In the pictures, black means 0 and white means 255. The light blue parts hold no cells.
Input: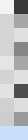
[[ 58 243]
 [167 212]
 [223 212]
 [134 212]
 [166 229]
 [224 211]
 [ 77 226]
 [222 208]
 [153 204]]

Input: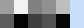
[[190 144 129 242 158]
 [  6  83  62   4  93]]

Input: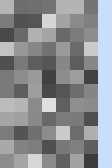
[[116 180 180 115 111 109 181]
 [128 139 163 214  85  81 124]
 [141 123 105 165 177 105  73]
 [202 107 154 114 135 152 195]
 [135  93 135  86  93 121  80]
 [ 66 157 141  65 153 141 122]
 [133 109  85  73 158  94 122]
 [139 143  96 223 139 182 188]
 [ 79 122 123 105 137 160 165]
 [175 108 203 140 112  84 124]
 [ 95 127 120  80 125 131 169]
 [ 59 162  96 139 215 164 141]]

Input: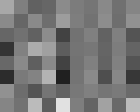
[[133 112 137 117 124 139 102  97 127 168]
 [145 110 141 114 126 157 110 138 102 138]
 [ 84 128  98 128 114  66 140  97 113 102]
 [100 125 101 119 116  93 160 172 129  52]
 [ 84 129  99 128 114  66 138  95 138 104]
 [ 55 135  78 138 116  32 179 131 122  44]
 [106 122 117 128 120  98 117  84 109 145]
 [188 105 162 100 126 225  93 187 114 133]]

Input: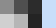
[[ 44  79 140]
 [ 36 182 208]]

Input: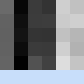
[[193 207  51  59   7 106]
 [207 203  61  60  15  98]
 [182 193  51  52  19  97]
 [178 207  58  59  12  98]
 [196 221  65  82   1 100]]

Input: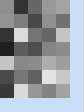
[[163 152 102  51 144]
 [112 144  71 126 147]
 [196 102 116 219  51]
 [140 133  77  93  31]
 [158 173 140 136 196]
 [200 227  96 119  74]
 [162 131 150 218  57]]
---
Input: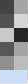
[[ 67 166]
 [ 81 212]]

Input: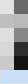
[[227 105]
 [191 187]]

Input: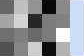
[[103 192]
 [165 211]]

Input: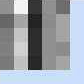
[[145 243]
 [103 166]]

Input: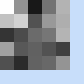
[[254 146]
 [193 210]]

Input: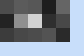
[[ 76  91]
 [ 35 143]]

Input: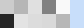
[[204 182]
 [ 38 227]]

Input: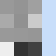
[[153 148]
 [170 145]]

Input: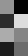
[[149   2]
 [ 44 221]]
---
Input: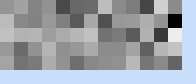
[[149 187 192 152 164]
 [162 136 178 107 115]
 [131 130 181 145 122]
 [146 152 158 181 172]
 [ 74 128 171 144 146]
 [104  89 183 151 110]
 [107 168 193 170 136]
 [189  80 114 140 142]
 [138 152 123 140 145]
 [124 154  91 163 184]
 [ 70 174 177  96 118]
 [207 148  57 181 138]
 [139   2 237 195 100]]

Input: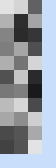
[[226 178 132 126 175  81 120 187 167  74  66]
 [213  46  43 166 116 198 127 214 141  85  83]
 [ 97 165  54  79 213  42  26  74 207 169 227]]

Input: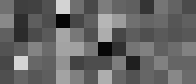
[[113 137  96  83  71  79]
 [ 63  46  43  95 212 101]
 [ 65  94  75 132 103  87]
 [ 81  77  90 107  97  94]
 [211   5 166 163 147 163]
 [111  71 120 161  66 128]
 [ 73  96  81 120  77  89]
 [125 182 173   7  77 174]
 [100 156  71  49 126 101]
 [ 95 112  93 117  31  82]
 [ 52 101  79 129 100 102]
 [117 106  90  96 129  93]
 [ 99  86  83 109 101 136]
 [ 75  96  88 130 101 107]]

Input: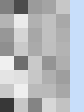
[[128 180 151 143 240 228 201  55]
 [ 75 235 213 201 110 224 239 199]
 [155 177 167 170 201 199 186 132]
 [164 192 192 191 148 175 185 215]
 [199 168 175 179 175 158 167 194]]

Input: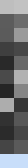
[[190  92  91  63  41  74  37 173  50  43  69]
 [194 108 154  71 104 178 133  54  87  70  90]]

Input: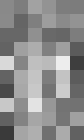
[[137 138 103  99 217  99  73 200  97  58]
 [125 101 103 160 133 171 168 141 131 165]
 [162 127 144 173 191 196 200 227 166 175]
 [147 157 105 128 186 125 115 151 156 112]
 [125 138 102 159 237 195 204 115 117 171]
 [124 147 125  91  62  92 101 114 160  97]]

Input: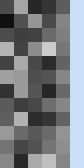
[[ 75  16  77 179  67 160  50  91  95 153 116 135]
 [165  81  63  67 169 153 154  62 178 107  71  40]
 [ 39 150  66 140  73  78  85  72  44  88  82 169]
 [ 53  74 106 203  44  84  39 111  53 106 116 192]
 [ 93 132 127 119  99 134 104 134  98 147 142 133]]
